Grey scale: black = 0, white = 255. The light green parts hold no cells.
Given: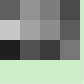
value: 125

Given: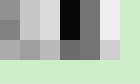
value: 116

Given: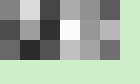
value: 144

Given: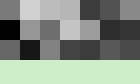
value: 82

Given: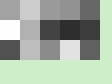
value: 146

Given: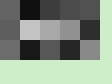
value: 75

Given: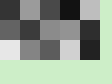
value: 18

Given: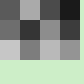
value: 75
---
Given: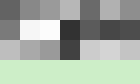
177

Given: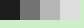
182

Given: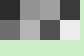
160

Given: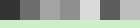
93

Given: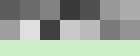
152

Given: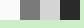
213

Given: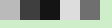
221

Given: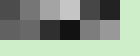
70
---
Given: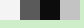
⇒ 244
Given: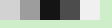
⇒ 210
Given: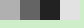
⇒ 176
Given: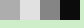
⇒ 173
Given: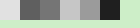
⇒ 225
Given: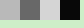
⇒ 185
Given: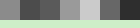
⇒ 139
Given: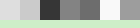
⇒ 222
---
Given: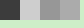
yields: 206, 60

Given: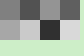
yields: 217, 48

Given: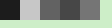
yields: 199, 28

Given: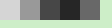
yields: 213, 38

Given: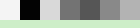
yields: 244, 3

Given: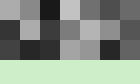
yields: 194, 25

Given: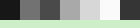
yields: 250, 23

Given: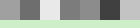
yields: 233, 64

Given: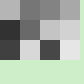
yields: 230, 50

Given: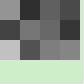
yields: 193, 47
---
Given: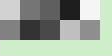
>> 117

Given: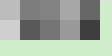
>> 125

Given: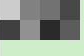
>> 129

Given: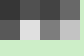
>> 80

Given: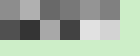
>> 176

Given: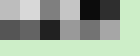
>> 216

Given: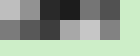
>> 146
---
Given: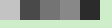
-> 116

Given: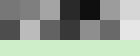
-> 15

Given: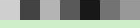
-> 24

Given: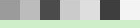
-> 222

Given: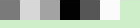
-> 2

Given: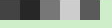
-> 119

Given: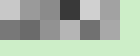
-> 57

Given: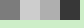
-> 205
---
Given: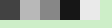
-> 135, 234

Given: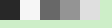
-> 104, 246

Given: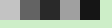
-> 41, 195

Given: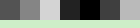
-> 34, 212

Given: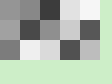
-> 143, 246

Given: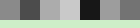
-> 201, 201

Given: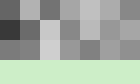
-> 136, 207
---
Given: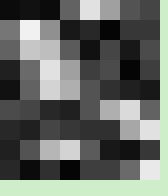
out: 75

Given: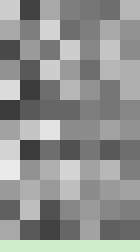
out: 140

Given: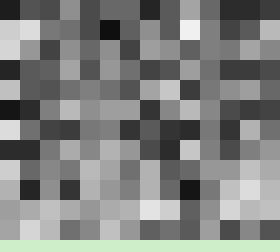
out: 135

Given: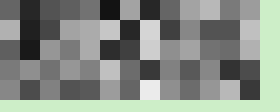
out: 177

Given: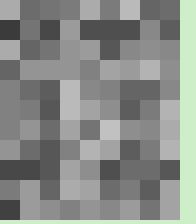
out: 136

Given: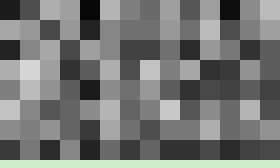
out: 93

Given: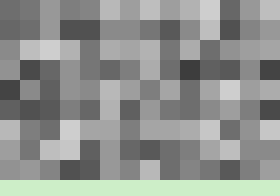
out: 165

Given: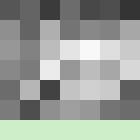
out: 202

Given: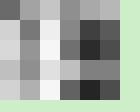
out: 77
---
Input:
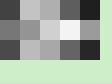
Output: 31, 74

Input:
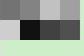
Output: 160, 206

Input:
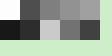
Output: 160, 24

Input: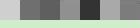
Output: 124, 207

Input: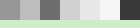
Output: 57, 151

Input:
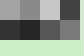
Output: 66, 51

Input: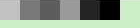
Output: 0, 193

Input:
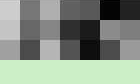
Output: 35, 160

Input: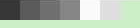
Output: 222, 54

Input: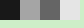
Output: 229, 24
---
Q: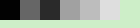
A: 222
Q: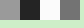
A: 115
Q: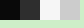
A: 204
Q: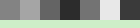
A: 58
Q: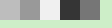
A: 118
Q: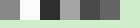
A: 101
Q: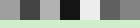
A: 131
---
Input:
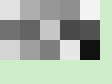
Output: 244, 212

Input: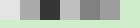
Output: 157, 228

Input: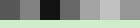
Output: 150, 88

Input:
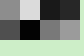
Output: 39, 79

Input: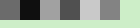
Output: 131, 107

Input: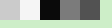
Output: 82, 203
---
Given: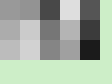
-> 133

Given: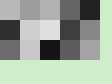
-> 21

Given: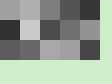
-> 168

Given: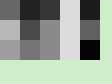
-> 138

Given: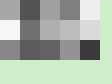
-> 98

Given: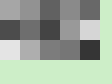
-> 124
